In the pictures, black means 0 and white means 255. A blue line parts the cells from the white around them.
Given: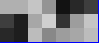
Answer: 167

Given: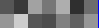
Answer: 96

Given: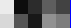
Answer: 145

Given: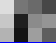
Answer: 158

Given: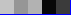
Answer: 8

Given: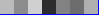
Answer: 109

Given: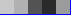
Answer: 42
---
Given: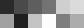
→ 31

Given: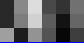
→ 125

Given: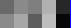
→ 167

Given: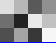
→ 34

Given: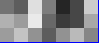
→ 156

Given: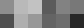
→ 175
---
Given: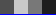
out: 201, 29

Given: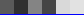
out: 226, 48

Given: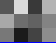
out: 218, 27

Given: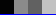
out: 194, 3

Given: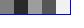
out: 241, 41

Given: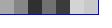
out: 212, 48

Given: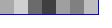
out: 208, 63
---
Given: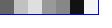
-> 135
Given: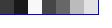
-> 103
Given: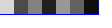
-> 151
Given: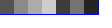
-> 60
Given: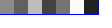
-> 116
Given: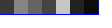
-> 198
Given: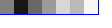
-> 215
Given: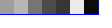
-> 54
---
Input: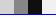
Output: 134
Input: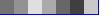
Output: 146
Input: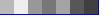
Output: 238
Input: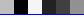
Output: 2
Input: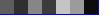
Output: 47
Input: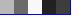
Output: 106
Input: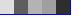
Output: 94
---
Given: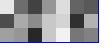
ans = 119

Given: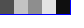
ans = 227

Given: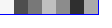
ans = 47

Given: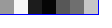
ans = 111

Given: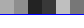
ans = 191

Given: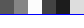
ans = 28

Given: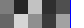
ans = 59

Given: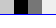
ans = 118

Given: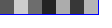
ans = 55

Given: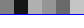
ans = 105
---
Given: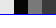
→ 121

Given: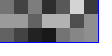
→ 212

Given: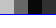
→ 8

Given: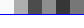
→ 54

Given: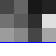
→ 23

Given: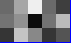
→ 106

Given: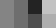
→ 35

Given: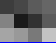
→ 91

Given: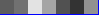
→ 51

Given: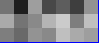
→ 62
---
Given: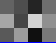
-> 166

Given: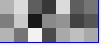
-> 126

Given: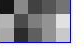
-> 180

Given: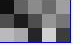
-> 78

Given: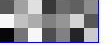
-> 247

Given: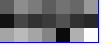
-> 19
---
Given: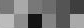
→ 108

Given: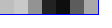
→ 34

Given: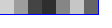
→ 46

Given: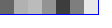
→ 147

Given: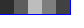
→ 126

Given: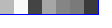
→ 166
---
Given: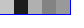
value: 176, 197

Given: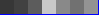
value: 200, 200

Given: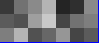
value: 201, 201

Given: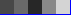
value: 39, 212

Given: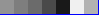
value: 74, 240

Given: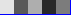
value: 174, 228

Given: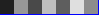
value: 191, 223

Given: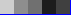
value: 112, 206

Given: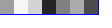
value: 36, 246

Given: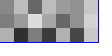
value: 166, 221
